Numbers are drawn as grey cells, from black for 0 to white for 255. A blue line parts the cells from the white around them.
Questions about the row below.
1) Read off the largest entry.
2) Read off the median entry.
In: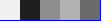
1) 240
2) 141
